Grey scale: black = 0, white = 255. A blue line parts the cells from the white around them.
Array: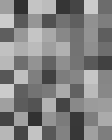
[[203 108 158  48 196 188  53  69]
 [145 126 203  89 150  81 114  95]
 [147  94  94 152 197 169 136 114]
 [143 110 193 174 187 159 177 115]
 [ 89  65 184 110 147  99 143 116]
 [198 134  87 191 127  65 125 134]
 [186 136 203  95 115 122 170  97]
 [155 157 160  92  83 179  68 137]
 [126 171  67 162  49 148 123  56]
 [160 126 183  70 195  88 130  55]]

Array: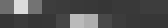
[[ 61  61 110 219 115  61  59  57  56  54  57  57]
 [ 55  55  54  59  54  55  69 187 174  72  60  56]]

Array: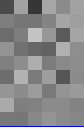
[[139 162  75 162  54 167]
 [165 159 126 118 118 132]
 [ 90 165 108 126 195 151]
 [176 142 147 113 103  98]
 [137 141 128 141 174 124]
 [ 85 139 109 178 123 158]
 [148 154 149 140 155 121]
 [139 131 170 127 129 139]
 [139 134 120 119 136 148]]

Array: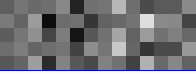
[[ 90 138  95 117 106 110 136  35 112 116 183 110  75  90]
 [136  68 122 100 156  13 108 113  54  98 105 115 222 138]
 [128 104  93 118 144  69 125  21  88 113 166  98 155 114]
 [ 75 153 110 125 101 110 116  67 141 118 200 102  54  74]
 [135  98  87 101 158  43 131  88  73 129 113  65 177 105]]

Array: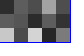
[[163  78  45  93  77]
 [ 93  51  93  85  43]
 [ 39 123 200  75 212]]

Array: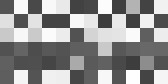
[[ 67 241  84 250  73 248 233  66  71 252  63 179]
 [241  75 224  79 227  67  67 248 232  61 233  63]
 [ 95 237 201 247 202 251 236  82 212 226 228 250]
 [104 103  82 100  77  88  83  95  96 201  88  97]
 [141  81  96  78  79  69  81 170  90  97  73  61]
 [ 68 245  94 244  84 240 238  70  96 247  84 254]]

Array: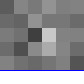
[[127 130  92 133 121 147]
 [119 107 106 100 146 119]
 [130 129 123 113  63 200]
 [133 108 108  79 138 171]
 [128  84 130 113 105 117]]
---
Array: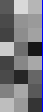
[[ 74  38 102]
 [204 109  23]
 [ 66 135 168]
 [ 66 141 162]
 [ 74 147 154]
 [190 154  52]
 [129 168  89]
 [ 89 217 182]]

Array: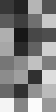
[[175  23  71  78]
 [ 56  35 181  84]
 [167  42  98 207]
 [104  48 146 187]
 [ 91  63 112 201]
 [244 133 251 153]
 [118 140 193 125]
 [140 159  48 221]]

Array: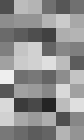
[[217  59  72  36 188 223]
 [106  92  78  65 174 180]
 [120 106  92 100 180 148]
 [238 112 120 100 141 196]
 [141 148 148 180 203 168]
 [ 86 161 154 135 217 161]
 [209 168 154 174  78 135]
 [ 78 188 180 112  86 112]
 [127 196 209 100 135 127]
 [161 203 209 223 188  92]]

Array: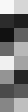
[[ 44  30]
 [148  38]
 [ 74  90]
 [ 17  96]
 [240 163]
 [104 184]
 [134 191]
 [248 214]]

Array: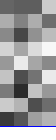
[[122  43 195 152]
 [137  71 145 188]
 [195  78 115 234]
 [ 58  86 159 180]
 [101  94  94 203]
 [173 130 173 109]
 [211 166 219 247]
 [203 180  78 109]
 [152 234 166 137]]

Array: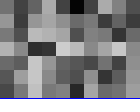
[[150  60 150 165 143 106 121  60  99  60]
 [114  66  99 171  66   4  66 171 129  79]
 [121  79 186 178 165  79 129 121  52 106]
 [106  93 198 150  99  86  72 114  66 143]
 [ 72 121 192 121 129  39 165 106 114 158]
 [178 137  46  52 205 186 137 165 198 137]
 [ 86 158 198 137  93  79 143  52  93 150]]
